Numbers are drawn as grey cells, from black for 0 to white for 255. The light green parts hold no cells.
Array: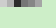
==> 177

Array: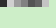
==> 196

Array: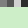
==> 127

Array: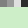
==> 154

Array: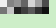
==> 213

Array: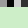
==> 155

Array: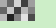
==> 211

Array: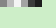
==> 190
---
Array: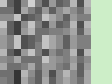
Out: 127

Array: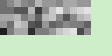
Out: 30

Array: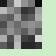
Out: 93

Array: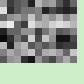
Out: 87

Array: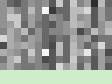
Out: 146

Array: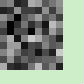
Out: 171

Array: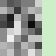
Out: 167
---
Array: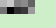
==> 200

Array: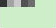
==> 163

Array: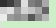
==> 63

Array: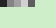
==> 133

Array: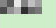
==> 88

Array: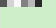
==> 211

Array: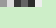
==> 221
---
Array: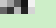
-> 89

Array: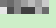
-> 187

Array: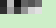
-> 99

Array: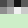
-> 114

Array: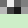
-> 238

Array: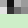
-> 19
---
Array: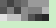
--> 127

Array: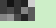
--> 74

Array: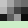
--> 122

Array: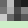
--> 176

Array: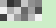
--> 174

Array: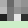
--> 117
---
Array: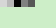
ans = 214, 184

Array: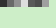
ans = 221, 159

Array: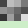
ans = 220, 190

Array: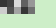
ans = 219, 205

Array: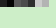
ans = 203, 179

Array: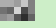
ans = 212, 198

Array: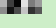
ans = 226, 196

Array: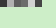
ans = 209, 177

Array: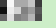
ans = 248, 236
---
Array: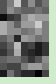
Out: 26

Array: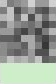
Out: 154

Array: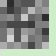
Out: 171

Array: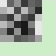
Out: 161

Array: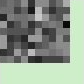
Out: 112

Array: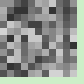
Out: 82

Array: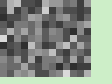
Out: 122
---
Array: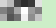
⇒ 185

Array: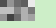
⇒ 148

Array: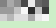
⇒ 169

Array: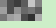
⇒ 76

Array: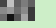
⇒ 193

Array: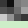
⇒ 15

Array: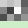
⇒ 192

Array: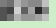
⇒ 111
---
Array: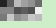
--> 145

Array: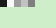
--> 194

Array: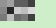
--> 94

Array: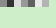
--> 234

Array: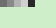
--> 208

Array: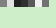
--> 241

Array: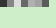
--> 162

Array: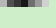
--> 156

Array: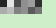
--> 157
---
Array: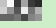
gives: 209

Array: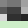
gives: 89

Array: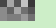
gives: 139

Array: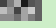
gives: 189

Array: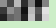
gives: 57

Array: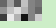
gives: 147

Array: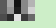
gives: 90

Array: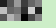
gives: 191

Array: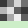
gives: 183

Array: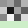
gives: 204
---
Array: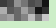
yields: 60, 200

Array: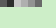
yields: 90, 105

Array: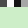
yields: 75, 166

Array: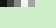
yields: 20, 163

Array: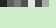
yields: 36, 169

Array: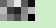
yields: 103, 3

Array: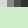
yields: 216, 49

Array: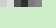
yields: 207, 136
